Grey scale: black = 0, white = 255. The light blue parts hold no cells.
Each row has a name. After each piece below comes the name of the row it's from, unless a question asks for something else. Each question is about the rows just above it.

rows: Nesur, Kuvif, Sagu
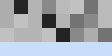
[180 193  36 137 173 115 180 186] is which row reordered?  Kuvif
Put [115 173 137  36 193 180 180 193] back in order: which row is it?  Sagu
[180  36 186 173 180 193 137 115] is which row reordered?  Kuvif
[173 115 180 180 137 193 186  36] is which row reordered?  Kuvif

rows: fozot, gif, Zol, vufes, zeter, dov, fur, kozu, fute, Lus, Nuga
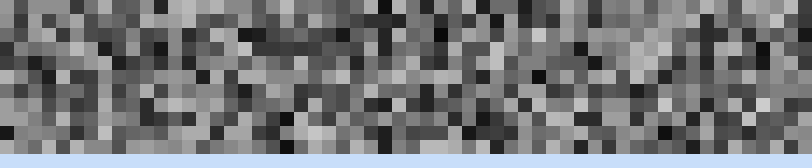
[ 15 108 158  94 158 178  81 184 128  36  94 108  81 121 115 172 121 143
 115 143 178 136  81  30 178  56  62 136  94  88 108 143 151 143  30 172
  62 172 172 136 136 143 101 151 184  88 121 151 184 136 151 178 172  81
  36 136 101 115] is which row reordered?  dov
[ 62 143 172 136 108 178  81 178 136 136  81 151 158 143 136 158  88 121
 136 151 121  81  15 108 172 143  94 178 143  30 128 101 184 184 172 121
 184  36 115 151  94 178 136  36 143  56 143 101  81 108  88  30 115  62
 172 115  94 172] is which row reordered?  Nuga

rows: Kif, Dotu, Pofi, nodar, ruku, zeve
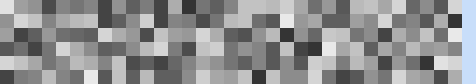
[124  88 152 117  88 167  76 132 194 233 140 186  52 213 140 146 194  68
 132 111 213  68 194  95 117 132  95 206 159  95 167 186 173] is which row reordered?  Dotu
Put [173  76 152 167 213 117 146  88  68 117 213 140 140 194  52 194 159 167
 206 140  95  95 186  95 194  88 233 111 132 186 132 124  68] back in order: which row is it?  zeve
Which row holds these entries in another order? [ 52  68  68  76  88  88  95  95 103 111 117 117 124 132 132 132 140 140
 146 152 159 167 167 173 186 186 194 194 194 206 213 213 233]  nodar
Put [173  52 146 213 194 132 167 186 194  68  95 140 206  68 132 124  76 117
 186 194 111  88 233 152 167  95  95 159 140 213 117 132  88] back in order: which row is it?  Dotu
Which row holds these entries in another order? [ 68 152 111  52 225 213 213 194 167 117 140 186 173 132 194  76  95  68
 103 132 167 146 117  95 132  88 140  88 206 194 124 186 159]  ruku

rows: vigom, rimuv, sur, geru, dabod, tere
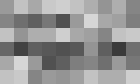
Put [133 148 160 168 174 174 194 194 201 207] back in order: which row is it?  sur
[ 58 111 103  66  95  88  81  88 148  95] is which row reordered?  geru
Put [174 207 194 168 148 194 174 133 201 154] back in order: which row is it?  vigom
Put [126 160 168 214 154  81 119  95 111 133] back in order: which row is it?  rimuv
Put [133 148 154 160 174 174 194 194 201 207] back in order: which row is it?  tere

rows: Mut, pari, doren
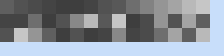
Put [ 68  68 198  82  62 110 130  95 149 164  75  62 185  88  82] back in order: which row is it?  Mut
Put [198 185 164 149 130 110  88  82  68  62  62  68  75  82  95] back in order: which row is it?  Mut
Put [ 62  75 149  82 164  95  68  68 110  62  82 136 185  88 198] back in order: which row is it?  pari
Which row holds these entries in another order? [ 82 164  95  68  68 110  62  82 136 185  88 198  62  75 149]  pari
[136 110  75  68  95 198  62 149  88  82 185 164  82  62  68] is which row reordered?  pari
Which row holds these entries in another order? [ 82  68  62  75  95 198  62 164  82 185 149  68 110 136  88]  pari

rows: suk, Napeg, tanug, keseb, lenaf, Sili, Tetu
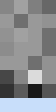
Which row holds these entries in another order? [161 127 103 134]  suk
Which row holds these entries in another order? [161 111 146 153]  tanug
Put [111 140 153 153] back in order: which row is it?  keseb
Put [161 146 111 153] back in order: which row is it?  tanug
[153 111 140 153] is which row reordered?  keseb
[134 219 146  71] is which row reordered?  Sili

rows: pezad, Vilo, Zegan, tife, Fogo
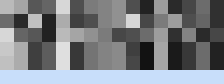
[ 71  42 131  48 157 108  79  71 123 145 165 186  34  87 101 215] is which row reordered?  Zegan
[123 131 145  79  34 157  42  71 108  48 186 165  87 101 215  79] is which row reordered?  pezad
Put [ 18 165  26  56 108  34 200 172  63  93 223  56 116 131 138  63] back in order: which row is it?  tife
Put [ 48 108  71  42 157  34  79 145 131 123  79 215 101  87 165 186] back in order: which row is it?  pezad

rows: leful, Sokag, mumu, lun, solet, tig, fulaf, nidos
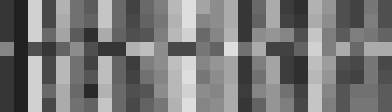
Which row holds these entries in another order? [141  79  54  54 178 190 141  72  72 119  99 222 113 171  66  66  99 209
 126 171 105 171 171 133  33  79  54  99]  lun
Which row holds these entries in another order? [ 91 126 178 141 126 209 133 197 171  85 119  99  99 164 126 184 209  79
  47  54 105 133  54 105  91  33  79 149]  mumu
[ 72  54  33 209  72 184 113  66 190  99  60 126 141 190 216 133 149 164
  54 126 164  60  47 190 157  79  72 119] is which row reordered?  solet
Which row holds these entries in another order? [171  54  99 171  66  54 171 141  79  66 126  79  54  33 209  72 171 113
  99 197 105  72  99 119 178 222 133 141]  Sokag

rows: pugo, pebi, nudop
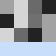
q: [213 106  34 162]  nudop
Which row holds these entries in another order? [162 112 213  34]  pebi
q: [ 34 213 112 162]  pebi
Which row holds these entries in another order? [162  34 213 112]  pebi

